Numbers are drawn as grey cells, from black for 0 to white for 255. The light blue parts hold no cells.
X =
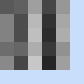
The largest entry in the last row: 199
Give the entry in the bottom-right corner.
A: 159
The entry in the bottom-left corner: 137
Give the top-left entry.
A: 89
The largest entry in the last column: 173
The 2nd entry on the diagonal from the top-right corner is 50
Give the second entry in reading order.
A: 96

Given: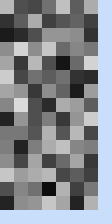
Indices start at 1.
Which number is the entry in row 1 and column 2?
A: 79
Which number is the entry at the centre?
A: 43
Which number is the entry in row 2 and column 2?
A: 93
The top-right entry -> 172
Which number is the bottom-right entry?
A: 178
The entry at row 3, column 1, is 27
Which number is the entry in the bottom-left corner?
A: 35
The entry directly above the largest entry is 149
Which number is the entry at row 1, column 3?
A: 71
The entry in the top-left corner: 184
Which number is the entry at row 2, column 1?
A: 50
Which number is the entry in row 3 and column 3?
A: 79
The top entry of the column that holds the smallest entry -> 113
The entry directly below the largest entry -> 149
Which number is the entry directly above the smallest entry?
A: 184
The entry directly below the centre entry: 126
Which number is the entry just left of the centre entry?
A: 79
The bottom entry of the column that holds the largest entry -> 141
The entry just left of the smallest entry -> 113
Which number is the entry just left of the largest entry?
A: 134
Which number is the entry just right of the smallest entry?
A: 178

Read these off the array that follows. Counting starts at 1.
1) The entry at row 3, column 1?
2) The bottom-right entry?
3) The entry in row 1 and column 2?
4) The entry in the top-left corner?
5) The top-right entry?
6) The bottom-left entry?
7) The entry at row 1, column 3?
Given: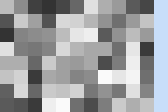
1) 51
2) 195
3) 140
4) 188
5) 70
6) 90
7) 64

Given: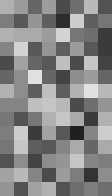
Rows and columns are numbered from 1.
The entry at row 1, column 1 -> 177
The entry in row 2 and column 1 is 125
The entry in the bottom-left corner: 149
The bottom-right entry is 110
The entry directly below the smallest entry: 170
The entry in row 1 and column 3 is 102
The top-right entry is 82
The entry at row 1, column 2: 156
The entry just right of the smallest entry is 133
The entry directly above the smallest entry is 170
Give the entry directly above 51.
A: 133
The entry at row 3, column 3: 170
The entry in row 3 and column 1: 177
